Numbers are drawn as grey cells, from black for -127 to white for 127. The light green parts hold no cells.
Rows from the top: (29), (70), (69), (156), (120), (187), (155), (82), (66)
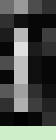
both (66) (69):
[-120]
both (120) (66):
[-120]

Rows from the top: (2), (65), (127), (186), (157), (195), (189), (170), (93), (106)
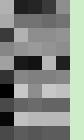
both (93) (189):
[64]
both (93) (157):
[56]
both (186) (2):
[13]
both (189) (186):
[13]
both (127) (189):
[13]

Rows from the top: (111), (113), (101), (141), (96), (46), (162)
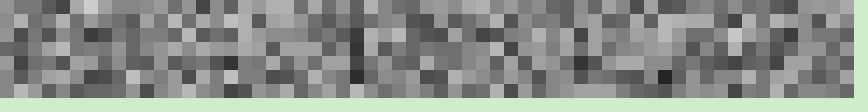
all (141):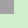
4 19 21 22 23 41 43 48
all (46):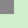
1 24 29 38 40 47 52 53
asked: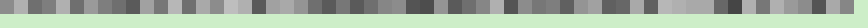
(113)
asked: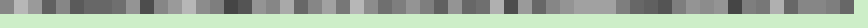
(162)
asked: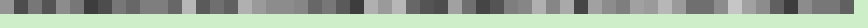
(101)
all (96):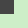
2 26 53 56
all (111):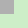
20 21 27 35

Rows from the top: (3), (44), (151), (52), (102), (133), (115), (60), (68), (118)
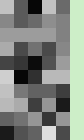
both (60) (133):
[57]
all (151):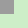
1 2 3 4
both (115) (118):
[-29]
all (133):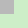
4 5
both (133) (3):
[-121]

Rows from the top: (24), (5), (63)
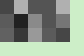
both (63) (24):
[-57]
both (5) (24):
[-43]
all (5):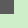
1
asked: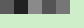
(5)
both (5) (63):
[-36]
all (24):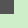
3 4

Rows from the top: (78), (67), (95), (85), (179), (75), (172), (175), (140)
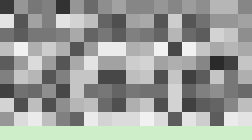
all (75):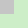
2 6 7 11 13 16
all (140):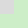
2 9 10 12

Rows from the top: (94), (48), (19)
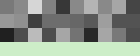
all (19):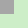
5 8
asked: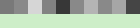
(94)
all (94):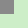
2 6 8

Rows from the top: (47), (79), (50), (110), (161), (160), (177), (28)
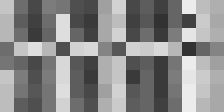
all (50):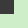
3 12
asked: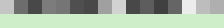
(47)
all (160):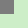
2 4 13

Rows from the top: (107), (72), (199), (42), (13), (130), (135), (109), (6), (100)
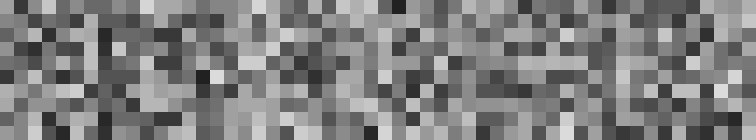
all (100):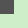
4 21 39 42 44
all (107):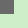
5 7 8 40 45
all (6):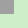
17 20 45 54
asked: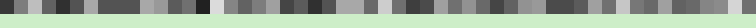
(130)
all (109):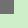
5 9 14 16 22 48
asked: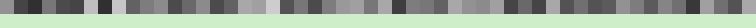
(42)
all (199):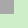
7 14 22 37 38

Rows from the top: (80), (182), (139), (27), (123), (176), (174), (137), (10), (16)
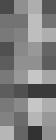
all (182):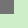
1 2 4
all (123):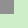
2 3
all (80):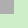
3

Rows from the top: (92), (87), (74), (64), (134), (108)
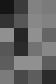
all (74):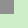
1 3
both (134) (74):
[16]
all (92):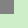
3
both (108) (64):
[-84]
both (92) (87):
[2]
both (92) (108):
[-4]
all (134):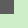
1 4

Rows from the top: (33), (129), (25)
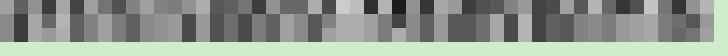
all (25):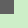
6 10 20 31 40
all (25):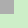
5 25 26 29
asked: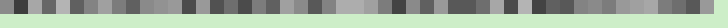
(129)

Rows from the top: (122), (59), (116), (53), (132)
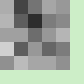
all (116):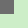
3
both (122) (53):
[24]
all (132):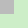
2
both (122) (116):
[24]
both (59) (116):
[53]

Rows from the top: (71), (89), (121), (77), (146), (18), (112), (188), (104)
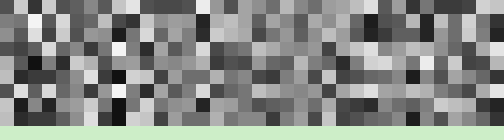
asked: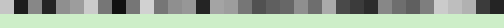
(188)
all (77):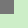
8 18

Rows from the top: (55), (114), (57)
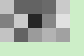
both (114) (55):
[74]
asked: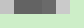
(55)

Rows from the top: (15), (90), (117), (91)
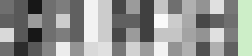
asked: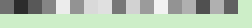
(91)
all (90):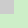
5 8 13
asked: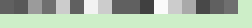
(90)

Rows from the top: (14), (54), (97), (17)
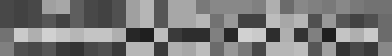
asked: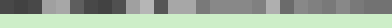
(14)
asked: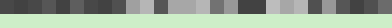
(54)
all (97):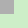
3 9 21 26
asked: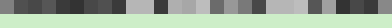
(17)

